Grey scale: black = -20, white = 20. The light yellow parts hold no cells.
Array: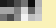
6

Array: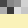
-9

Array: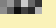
0

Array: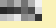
-14

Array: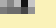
7

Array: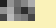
3

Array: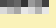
-8
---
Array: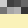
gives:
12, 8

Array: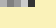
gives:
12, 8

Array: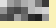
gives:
15, 13

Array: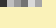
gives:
14, 10

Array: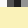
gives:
19, 3

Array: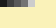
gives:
12, -2
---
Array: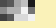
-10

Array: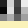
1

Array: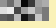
-5

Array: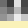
3

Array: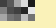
6

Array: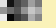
17

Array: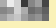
5

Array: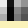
7
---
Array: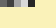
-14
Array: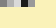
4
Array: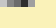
5
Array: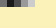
12
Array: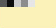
16
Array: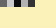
-12
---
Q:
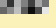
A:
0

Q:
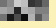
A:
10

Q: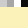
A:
-18

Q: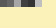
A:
-10

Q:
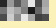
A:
2

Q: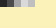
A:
14
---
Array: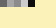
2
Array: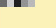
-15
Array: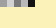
-1
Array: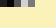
-7
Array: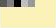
-20
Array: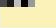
10
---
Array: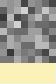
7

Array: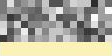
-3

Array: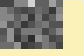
-7

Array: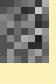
-5

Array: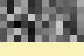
-1
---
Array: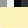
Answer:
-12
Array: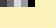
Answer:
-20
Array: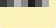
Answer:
7
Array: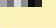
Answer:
-14
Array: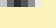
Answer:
17
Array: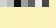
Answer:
-9
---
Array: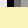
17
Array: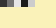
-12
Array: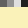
-5
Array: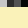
11
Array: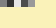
0
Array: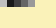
10
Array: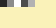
-14
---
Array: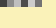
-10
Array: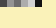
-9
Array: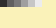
-13
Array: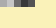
7
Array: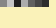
1
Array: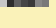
11
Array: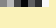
1
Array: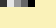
-12
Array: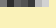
-1
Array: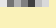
16
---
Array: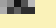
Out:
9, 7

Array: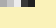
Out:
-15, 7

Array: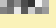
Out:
8, 0

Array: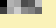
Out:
10, -10

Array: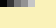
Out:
11, -19

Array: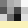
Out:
19, 13

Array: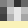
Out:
-4, -10

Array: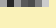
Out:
12, 6
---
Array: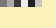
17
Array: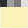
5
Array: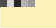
-14
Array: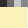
-3
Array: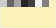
-10
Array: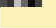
-4
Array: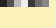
-11
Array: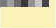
3
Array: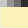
3
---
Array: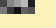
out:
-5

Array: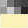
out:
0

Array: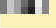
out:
15

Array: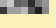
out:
-15

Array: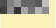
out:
8

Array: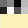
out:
-7
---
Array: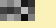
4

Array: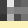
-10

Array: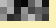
9

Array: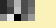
-14

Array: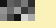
-17

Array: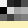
18

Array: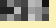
-13
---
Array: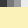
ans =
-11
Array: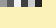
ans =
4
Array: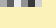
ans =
7
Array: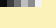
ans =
-18
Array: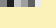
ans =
1
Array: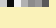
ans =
12
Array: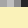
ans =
6
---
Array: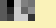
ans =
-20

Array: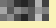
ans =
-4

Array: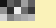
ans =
-5

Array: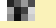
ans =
-14

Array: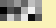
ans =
-2

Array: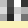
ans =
-8
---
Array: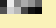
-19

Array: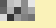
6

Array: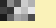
16

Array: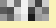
-2

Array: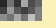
0

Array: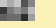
9

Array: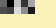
-16
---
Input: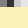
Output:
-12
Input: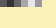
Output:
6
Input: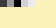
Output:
-19
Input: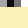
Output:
-18
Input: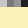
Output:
-1
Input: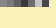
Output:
-3
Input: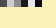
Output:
-16
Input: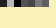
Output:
-9
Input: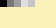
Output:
5
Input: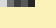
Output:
-10
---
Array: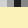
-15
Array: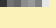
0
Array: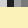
5
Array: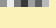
-5
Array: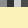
12
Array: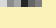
-4
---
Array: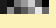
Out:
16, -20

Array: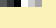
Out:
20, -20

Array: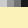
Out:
12, -16

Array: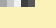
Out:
18, -10

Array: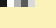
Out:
20, -16

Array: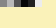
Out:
17, -19

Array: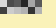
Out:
14, -14
